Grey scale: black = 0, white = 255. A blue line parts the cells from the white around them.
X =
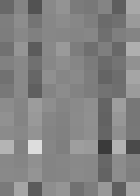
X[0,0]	104
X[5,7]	100
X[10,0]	180
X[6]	[120, 137, 95, 132, 140, 131, 125, 115, 111, 155]
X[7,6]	143
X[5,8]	109
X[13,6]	126
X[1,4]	140
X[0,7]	132
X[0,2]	82
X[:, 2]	[82, 116, 128, 91, 112, 102, 95, 156, 153, 147, 221, 144, 148, 91]
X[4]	[129, 136, 112, 135, 142, 134, 123, 107, 116, 145]
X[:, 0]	[104, 126, 125, 113, 129, 113, 120, 140, 145, 139, 180, 136, 137, 122]
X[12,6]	136
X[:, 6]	[120, 127, 135, 111, 123, 126, 125, 143, 144, 143, 155, 136, 136, 126]
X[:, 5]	[123, 135, 133, 125, 134, 138, 131, 138, 139, 138, 158, 137, 138, 113]
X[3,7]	127
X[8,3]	134
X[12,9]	126
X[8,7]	98
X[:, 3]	[137, 135, 135, 137, 135, 144, 132, 142, 134, 132, 134, 132, 132, 142]
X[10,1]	130
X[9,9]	120
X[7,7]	100

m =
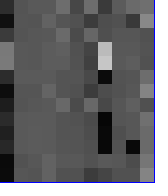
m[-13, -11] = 45
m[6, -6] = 81
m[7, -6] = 75
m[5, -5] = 73
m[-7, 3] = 100
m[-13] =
[45, 84, 89, 89, 109, 71, 109, 58, 91, 106, 111]
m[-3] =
[40, 89, 91, 90, 85, 84, 80, 8, 82, 9, 106]
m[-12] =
[16, 85, 84, 98, 85, 81, 60, 78, 81, 57, 136]
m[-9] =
[122, 88, 87, 92, 92, 82, 64, 198, 89, 93, 81]
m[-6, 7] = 72
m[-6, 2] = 87
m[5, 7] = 11
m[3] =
[121, 88, 87, 92, 95, 81, 68, 187, 88, 88, 83]
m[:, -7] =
[109, 85, 106, 95, 92, 84, 84, 104, 84, 84, 85, 88, 81]
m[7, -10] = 84
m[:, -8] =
[89, 98, 88, 92, 92, 90, 100, 89, 90, 90, 90, 98, 98]
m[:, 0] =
[45, 16, 59, 121, 122, 44, 13, 29, 43, 32, 40, 10, 11]
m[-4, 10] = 106
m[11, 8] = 87
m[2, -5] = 102
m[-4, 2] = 91
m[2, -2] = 86
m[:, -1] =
[111, 136, 81, 83, 81, 109, 132, 80, 112, 106, 106, 118, 132]
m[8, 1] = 89
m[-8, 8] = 83
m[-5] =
[43, 89, 90, 90, 84, 82, 75, 6, 85, 87, 112]
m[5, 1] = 90

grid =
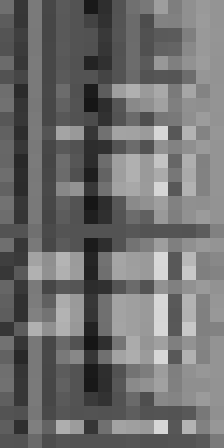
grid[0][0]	111
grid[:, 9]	[112, 107, 107, 108, 108, 106, 176, 137, 107, 162, 108, 176, 176, 168, 138, 108, 87, 115, 158, 159, 107, 159, 159, 159, 171, 173, 115, 138, 106, 94, 159, 85]
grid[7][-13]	71
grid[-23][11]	215
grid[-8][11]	160
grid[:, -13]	[71, 70, 70, 71, 71, 71, 72, 71, 71, 84, 71, 69, 71, 73, 71, 69, 74, 71, 143, 145, 70, 96, 115, 144, 71, 72, 71, 70, 70, 73, 99, 77]
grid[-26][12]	122
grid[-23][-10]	54
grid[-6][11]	157
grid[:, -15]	[55, 54, 63, 59, 55, 70, 43, 53, 55, 45, 55, 40, 44, 43, 55, 53, 83, 55, 58, 89, 56, 48, 48, 93, 54, 40, 53, 55, 55, 81, 47, 83]
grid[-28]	[107, 55, 123, 71, 88, 82, 35, 48, 83, 108, 90, 152, 127, 146, 156, 147]
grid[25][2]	121
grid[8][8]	83
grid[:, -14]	[122, 122, 121, 121, 123, 122, 122, 120, 122, 123, 121, 123, 121, 122, 121, 121, 112, 121, 163, 177, 122, 124, 129, 177, 120, 121, 121, 122, 122, 119, 127, 106]
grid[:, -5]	[158, 130, 90, 98, 152, 86, 169, 161, 119, 215, 145, 196, 171, 214, 159, 153, 84, 158, 216, 215, 146, 215, 214, 215, 160, 215, 157, 161, 136, 84, 214, 82]
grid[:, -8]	[83, 84, 85, 82, 83, 83, 159, 86, 83, 163, 84, 159, 158, 163, 87, 84, 83, 83, 165, 164, 84, 163, 163, 164, 117, 163, 82, 87, 82, 83, 163, 83]
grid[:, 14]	[153, 155, 153, 153, 156, 150, 131, 143, 156, 131, 154, 129, 130, 130, 143, 155, 93, 153, 129, 127, 154, 129, 128, 128, 132, 130, 151, 143, 155, 120, 129, 89]
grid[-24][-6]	78
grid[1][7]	49
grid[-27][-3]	109
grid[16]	[83, 83, 112, 74, 84, 83, 83, 83, 83, 87, 83, 84, 84, 83, 93, 129]
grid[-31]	[92, 54, 122, 70, 89, 83, 67, 49, 84, 107, 77, 130, 129, 144, 155, 148]
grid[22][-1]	152
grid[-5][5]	83
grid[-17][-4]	127
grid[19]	[55, 89, 177, 145, 176, 156, 34, 111, 164, 159, 154, 215, 88, 200, 127, 131]
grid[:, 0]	[111, 92, 84, 82, 107, 82, 110, 113, 87, 97, 103, 102, 110, 98, 114, 109, 83, 111, 63, 55, 102, 96, 93, 54, 114, 98, 111, 113, 95, 83, 94, 84]

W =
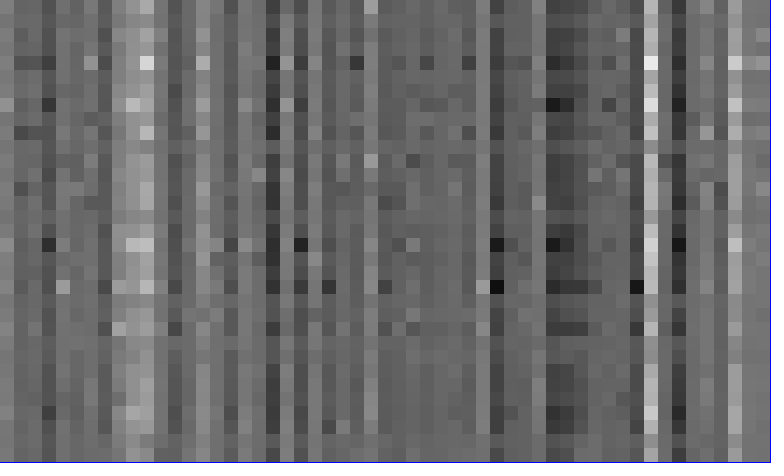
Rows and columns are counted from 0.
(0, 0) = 126
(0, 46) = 181
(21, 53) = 116
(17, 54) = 117
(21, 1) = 99
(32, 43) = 97
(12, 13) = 106
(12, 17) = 120
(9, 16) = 90
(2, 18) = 111
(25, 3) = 90
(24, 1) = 99
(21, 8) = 124
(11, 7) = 88
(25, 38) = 117
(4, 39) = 44
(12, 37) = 100
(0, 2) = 102
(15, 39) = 83
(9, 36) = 96
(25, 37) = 102
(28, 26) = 134
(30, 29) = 100
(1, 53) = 116
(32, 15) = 111
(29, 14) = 138
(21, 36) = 103
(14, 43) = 102
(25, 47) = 105
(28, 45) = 80
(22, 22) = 99
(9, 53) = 123
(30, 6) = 110
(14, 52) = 156
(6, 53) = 117
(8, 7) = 97
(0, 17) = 117
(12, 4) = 115
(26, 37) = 99
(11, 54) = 106

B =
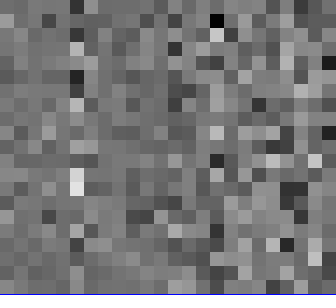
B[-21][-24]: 110
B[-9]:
[135, 136, 121, 116, 127, 211, 117, 116, 120, 95, 110, 105, 99, 128, 93, 167, 86, 151, 79, 121, 105, 115, 91, 123]
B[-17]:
[99, 129, 114, 122, 129, 138, 156, 114, 108, 129, 137, 111, 146, 131, 85, 65, 131, 102, 147, 93, 178, 95, 129, 27]
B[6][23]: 117
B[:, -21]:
[118, 71, 114, 116, 122, 101, 120, 104, 135, 155, 97, 108, 116, 143, 110, 72, 137, 123, 105, 103, 110]
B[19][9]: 120
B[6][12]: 77
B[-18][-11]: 134
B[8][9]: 119
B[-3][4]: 113
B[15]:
[150, 112, 115, 72, 109, 105, 139, 122, 127, 74, 69, 148, 105, 95, 126, 91, 139, 155, 131, 138, 139, 55, 127, 120]
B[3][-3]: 136
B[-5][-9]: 52
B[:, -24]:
[110, 155, 120, 117, 99, 90, 113, 122, 108, 134, 99, 129, 135, 121, 91, 150, 123, 105, 111, 98, 135]
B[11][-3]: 113
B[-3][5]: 91
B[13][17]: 91
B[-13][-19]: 140
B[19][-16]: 115
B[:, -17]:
[108, 97, 130, 116, 114, 112, 112, 121, 108, 108, 119, 114, 116, 99, 127, 122, 123, 143, 119, 106, 113]
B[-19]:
[120, 135, 105, 114, 109, 55, 94, 130, 100, 92, 138, 118, 142, 115, 97, 198, 64, 143, 118, 97, 131, 144, 91, 135]
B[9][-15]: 93
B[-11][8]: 118
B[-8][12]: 119
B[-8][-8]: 105
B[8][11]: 106
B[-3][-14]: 113
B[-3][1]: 103
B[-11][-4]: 65
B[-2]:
[98, 117, 97, 103, 112, 142, 101, 106, 115, 120, 132, 125, 127, 141, 90, 68, 84, 163, 118, 123, 163, 110, 101, 73]
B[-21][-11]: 105
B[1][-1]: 92
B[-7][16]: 155
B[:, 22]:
[87, 92, 91, 139, 129, 155, 158, 109, 130, 99, 100, 196, 91, 145, 138, 127, 134, 171, 191, 101, 94]
